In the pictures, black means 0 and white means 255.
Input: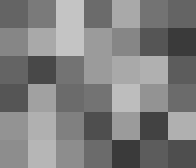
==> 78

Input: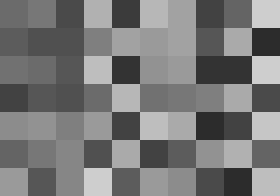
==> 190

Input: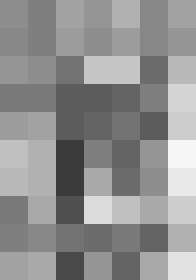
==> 226

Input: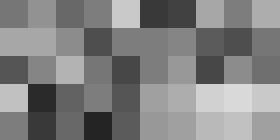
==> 160

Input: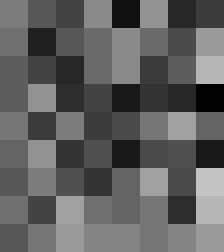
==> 154

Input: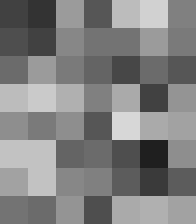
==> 162

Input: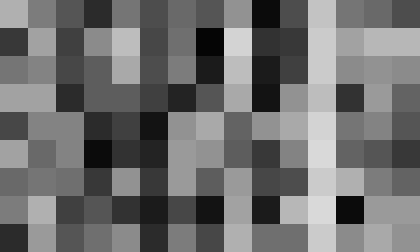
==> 146
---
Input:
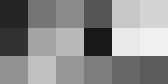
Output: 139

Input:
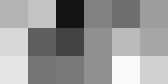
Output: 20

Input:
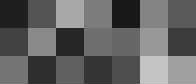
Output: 168

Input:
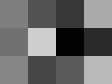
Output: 56

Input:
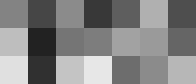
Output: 139

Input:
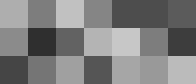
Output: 193

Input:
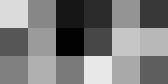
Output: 22
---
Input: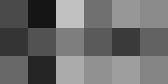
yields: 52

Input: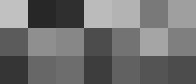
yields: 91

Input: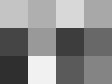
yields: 69

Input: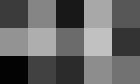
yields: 147

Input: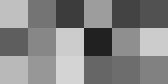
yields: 94

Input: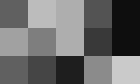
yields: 161

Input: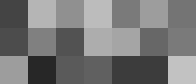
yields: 76
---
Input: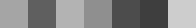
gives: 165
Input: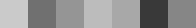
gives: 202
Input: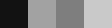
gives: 18
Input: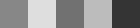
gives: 135
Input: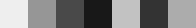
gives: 238
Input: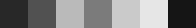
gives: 40
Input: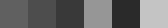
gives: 96
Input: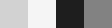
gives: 210
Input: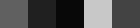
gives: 96
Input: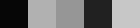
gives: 6
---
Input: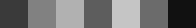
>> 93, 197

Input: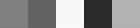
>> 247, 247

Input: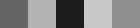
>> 29, 201

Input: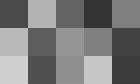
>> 149, 207

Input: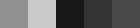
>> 24, 202

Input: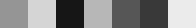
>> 183, 235

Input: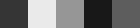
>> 150, 234
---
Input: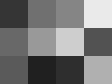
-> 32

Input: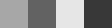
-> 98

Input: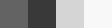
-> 57

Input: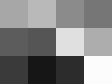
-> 22

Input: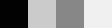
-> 203

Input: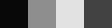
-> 142
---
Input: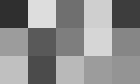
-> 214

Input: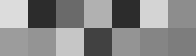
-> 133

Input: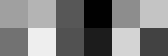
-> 212

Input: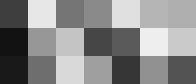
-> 238

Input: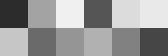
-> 129

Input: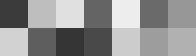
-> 157
